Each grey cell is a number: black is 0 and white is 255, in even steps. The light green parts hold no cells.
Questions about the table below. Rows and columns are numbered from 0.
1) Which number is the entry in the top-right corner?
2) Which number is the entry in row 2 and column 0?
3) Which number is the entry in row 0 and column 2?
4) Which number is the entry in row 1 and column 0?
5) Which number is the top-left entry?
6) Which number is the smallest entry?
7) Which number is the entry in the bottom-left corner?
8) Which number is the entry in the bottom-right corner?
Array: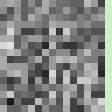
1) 66
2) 82
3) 154
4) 140
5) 154
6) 24
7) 170
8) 170
